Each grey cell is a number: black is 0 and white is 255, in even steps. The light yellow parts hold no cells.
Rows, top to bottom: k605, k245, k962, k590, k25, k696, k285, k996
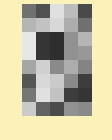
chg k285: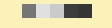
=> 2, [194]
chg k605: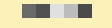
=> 0, [112]
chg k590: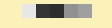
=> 4, [152]
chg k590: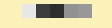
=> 1, [53]
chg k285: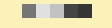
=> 3, [61]

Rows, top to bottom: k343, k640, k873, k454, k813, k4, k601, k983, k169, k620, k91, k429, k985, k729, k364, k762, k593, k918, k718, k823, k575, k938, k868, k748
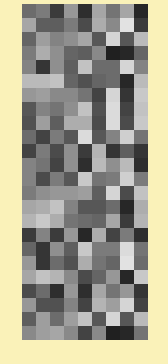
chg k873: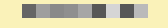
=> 2, [131]
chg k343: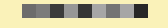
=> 4, [46]
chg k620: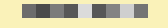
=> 1, [67]
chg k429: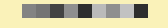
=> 7, [186]
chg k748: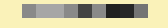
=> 1, [158]

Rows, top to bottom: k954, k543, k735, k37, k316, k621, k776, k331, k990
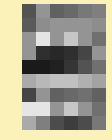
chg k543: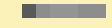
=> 4, [148]
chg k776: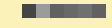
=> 1, [148]
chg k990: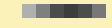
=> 0, [170]
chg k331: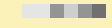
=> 3, [198]
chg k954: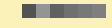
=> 3, [105]

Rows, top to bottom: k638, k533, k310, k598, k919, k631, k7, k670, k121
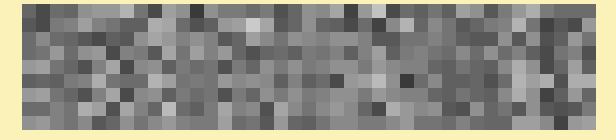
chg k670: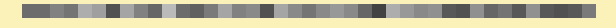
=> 25, [74]
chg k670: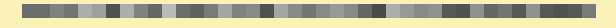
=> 7, [165]

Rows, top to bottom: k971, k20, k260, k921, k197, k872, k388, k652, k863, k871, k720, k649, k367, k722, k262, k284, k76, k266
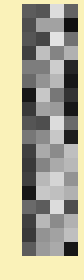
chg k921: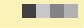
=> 1, [191]
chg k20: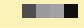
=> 1, [162]
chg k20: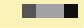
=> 0, [78]
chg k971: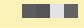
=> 2, [220]
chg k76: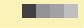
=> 0, [57]
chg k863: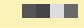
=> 1, [78]
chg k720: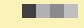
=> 1, [170]

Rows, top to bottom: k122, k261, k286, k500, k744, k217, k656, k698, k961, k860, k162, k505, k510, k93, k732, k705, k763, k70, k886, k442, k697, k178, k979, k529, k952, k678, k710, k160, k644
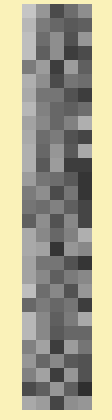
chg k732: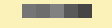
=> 3, [95]
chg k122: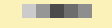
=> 0, [197]
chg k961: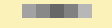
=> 4, [175]

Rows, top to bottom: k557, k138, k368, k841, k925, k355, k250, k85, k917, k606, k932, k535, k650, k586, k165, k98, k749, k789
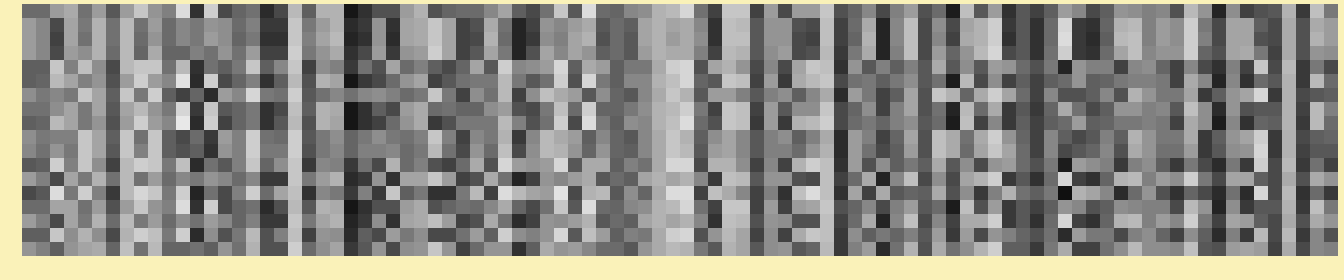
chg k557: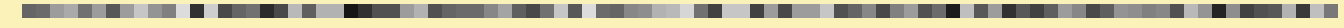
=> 0, [107]
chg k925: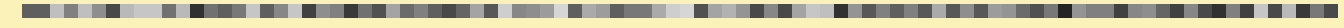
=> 2, [198]
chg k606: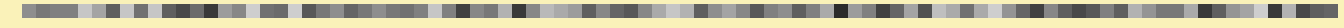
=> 15, [128]
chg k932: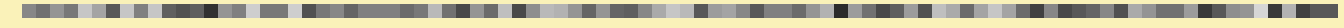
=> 26, [135]

